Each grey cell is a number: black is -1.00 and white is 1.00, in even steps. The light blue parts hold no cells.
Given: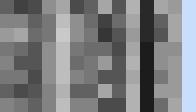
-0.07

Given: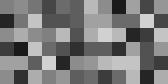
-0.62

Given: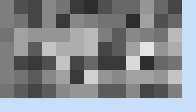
-0.29

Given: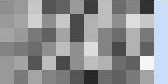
-0.05

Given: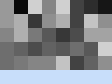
-0.05

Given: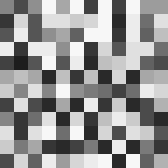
0.68
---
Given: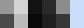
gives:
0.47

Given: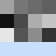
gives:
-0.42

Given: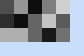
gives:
-0.89

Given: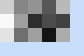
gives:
0.25

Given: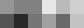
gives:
-0.68

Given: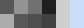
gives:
-0.31

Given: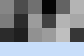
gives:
-0.66
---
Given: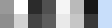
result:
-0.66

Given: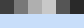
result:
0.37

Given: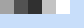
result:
-0.62

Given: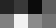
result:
-0.91

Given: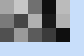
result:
-0.12

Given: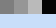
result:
0.46

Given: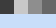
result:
0.11

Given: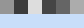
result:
0.73

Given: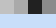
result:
-0.74

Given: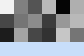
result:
-0.34
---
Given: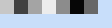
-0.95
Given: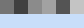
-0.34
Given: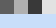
-0.55
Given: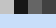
-0.21
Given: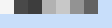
0.15
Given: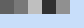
-0.62
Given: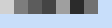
-0.66
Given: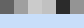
-0.66
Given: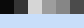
0.05
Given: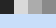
0.35
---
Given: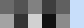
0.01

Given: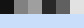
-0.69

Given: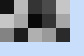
-0.59

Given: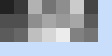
0.11

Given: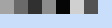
-0.96

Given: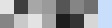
-0.33

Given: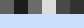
0.72

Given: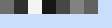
-0.44
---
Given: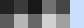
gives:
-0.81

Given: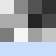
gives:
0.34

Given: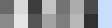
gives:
-0.10

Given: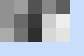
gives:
-0.55

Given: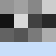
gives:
0.70

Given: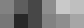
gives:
0.11

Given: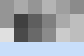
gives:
0.00

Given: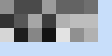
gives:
0.39

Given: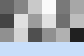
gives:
0.76
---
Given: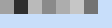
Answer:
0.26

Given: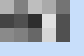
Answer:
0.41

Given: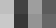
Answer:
0.50

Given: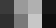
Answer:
-0.54

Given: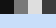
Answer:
-0.87

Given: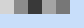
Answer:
0.66

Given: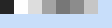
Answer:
-0.71
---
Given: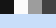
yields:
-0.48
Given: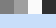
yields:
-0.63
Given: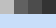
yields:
-0.60
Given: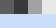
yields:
0.82
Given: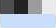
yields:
0.84
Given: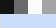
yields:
0.29
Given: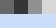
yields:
0.69
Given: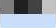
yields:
0.52
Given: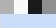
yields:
0.12
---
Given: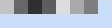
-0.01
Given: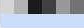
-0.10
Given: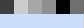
-0.13
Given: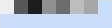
0.31
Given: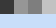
0.52
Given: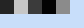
0.09
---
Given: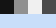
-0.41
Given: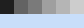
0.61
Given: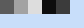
-0.54
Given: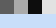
0.77
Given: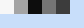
-0.53
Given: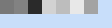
0.28
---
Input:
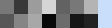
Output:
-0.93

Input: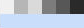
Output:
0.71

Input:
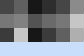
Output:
-0.82

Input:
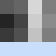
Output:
-0.55

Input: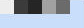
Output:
-0.54

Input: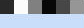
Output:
0.00
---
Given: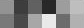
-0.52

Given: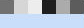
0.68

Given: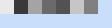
-0.55

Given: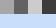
-0.23

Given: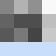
0.40

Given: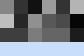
-0.60

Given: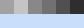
0.54

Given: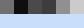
-0.89
